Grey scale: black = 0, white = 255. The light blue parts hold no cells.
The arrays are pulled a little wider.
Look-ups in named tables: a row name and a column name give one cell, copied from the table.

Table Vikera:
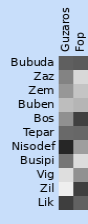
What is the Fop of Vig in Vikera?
145
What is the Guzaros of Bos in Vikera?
144
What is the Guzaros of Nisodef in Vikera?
38
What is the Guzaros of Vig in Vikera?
222
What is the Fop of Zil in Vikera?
63
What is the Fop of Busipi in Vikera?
220
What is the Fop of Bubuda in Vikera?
91
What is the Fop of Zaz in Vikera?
216
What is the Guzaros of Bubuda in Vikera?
95
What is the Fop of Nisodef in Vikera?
158
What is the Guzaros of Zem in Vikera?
151
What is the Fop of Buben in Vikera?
181
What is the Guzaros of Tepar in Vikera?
105
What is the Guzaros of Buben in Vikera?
189
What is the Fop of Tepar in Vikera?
103
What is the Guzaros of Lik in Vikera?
62
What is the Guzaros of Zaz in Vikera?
131
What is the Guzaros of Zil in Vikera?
238

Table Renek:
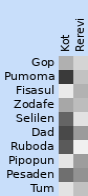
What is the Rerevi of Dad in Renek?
155
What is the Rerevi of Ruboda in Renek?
240
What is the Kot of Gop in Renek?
176
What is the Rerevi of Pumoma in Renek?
194
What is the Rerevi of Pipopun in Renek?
157
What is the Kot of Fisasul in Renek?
234
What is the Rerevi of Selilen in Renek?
226
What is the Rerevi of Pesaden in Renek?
146
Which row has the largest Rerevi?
Ruboda

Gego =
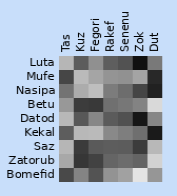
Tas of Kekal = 93
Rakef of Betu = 112
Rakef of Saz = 93
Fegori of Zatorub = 66
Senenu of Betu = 119
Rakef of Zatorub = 101
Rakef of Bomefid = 147
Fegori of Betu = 57
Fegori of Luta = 144
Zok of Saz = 60
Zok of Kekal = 111
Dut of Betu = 217
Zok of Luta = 16
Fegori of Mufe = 165
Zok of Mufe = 164
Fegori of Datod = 135
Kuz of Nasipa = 172
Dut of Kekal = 26
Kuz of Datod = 88

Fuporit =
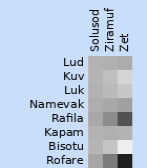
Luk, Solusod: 178
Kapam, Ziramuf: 176
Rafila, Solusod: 168
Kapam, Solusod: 179
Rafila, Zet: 82
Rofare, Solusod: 166
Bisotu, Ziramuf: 196
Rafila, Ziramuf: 141
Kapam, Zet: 179
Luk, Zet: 199

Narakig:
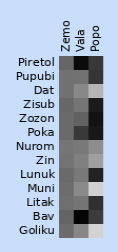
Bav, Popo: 60
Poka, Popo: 24
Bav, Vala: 5
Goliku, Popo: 211
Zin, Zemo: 115
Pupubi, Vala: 114
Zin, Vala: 128
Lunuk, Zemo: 106
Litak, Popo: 48
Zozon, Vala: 98
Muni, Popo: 208
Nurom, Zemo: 117
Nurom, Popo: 141
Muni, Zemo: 109
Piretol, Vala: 11

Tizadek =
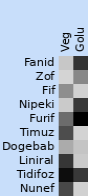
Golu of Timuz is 211
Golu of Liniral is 202
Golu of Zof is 136
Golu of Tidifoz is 56
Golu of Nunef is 209
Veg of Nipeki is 202
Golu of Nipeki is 56

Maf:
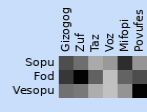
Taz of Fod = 97
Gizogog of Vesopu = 113
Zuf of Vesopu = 121
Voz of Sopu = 153
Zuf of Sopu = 110
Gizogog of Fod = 55
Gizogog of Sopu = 78
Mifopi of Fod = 99
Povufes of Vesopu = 3
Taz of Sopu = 170
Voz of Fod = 192
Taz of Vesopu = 173
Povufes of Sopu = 149
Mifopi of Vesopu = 148
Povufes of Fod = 77
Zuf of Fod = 3
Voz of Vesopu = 193
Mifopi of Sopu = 45
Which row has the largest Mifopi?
Vesopu

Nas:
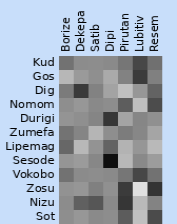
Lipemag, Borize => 103
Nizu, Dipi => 138
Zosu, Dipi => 144
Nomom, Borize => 142
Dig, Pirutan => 192
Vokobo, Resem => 114
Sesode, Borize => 149
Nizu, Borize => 140
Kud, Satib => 141
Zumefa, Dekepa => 133
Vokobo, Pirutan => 118
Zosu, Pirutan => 59
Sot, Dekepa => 151
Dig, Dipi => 163
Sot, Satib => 138
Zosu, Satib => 128

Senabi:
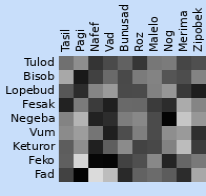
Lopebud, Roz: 75
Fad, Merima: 44
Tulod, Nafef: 52
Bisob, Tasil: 168
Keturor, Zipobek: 60
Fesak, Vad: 31
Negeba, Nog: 4
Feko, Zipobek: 121
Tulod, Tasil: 112
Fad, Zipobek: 168
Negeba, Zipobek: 151
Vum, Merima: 154
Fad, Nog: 92
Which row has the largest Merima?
Negeba

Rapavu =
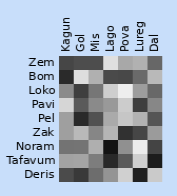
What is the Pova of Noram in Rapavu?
144
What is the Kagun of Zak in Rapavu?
159
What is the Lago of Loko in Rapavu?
206
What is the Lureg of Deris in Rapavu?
32
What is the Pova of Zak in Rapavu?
49
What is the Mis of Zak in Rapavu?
134
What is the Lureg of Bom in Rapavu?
106
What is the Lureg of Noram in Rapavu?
236
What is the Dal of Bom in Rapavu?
185
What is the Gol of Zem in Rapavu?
77
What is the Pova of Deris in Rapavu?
208
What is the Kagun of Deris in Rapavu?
75
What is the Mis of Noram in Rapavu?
175
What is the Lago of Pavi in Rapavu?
153
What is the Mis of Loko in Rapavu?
118
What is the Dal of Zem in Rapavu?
103
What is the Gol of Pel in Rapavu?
42
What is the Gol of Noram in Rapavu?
116
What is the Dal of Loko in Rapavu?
104
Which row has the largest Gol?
Bom

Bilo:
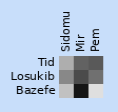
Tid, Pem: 89
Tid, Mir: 98
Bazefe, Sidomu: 193
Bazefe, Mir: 21
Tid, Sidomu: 174
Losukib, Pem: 112
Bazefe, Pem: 223
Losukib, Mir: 75
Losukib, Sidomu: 136
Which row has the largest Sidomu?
Bazefe

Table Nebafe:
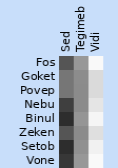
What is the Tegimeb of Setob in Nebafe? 145
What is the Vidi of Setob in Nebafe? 241
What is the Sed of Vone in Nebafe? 55
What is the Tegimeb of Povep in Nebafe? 139
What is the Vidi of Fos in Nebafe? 249
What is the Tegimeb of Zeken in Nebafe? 139
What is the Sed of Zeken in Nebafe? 85
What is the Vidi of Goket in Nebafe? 218
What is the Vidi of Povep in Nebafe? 218
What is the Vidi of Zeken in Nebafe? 223
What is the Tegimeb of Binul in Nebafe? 149
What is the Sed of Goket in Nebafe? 118
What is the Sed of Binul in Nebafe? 45
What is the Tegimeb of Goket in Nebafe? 140
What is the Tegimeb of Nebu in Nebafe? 139
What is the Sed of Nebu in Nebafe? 63
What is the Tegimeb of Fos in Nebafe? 152
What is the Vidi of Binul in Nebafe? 245
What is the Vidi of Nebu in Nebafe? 229

